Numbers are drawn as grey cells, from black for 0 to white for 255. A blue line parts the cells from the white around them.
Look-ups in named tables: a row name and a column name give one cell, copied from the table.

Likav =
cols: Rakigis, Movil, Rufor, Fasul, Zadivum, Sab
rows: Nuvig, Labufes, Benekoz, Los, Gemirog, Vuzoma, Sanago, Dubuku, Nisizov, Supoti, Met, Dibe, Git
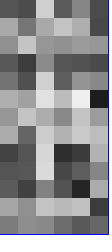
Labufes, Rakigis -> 169
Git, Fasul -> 108
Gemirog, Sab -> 136
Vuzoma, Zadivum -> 239
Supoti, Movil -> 87
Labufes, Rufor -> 169
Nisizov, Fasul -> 46
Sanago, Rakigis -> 150
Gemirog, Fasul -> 93
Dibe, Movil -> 144
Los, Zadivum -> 82
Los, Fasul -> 86
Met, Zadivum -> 37
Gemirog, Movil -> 80
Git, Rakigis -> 123

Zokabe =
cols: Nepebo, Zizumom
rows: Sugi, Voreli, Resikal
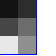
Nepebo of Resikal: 231
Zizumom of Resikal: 143
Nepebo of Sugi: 19
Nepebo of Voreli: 70
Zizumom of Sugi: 45
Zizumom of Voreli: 108

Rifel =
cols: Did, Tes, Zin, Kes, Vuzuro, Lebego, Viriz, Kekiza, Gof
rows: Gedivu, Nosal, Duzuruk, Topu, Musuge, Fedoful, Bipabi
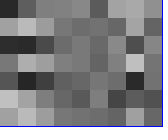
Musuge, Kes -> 96
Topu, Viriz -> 128
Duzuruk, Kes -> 108
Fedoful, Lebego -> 126
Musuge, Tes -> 38
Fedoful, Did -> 192
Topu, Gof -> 116
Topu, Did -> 120
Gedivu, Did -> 41
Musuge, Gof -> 114
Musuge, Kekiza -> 42
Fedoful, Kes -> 103
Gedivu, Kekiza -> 169

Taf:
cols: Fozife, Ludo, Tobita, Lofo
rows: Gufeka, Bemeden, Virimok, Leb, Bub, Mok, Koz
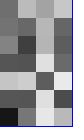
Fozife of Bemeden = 115
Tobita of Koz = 231
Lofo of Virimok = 93
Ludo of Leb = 83
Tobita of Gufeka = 163
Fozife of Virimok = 131
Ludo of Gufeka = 187
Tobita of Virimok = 181
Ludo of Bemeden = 104
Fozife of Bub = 197
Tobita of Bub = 93
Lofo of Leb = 106
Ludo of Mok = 85
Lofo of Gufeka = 199
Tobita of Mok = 223
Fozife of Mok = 86
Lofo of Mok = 76
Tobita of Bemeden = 183
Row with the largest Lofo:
Bub

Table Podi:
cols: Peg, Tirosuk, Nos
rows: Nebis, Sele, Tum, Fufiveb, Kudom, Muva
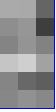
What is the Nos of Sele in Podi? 62
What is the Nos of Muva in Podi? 136
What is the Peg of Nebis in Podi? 170
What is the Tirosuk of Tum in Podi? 148
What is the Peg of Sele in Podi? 142
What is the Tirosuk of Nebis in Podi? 169
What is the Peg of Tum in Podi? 132
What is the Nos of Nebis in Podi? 101
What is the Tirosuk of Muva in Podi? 145
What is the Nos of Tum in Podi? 130
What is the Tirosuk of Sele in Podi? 150
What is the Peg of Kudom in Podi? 133
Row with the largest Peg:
Fufiveb

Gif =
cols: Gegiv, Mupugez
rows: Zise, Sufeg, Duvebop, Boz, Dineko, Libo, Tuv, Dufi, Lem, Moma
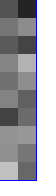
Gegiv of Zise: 83
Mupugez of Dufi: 151
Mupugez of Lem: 118
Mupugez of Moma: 103
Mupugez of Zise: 36
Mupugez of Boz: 178
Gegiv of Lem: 143
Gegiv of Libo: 131
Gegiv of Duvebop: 90
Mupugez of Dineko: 142
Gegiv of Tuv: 66
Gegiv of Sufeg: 117
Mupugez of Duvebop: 68
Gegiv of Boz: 133
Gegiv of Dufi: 147
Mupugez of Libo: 96
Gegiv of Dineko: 113
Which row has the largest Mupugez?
Boz

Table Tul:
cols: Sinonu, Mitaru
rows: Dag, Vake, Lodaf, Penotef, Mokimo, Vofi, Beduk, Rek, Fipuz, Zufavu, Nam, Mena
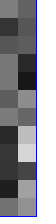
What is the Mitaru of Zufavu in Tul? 69
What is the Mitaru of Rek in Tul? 189
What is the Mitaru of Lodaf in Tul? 93
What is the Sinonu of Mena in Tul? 114
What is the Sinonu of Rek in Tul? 41
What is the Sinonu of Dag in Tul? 126
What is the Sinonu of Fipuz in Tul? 54
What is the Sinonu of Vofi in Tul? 93
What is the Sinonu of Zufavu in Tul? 53
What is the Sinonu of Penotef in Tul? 119
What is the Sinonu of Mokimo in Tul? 119
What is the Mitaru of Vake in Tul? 86
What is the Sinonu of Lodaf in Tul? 86
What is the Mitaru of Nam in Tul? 161
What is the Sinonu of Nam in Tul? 31
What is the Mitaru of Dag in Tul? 98

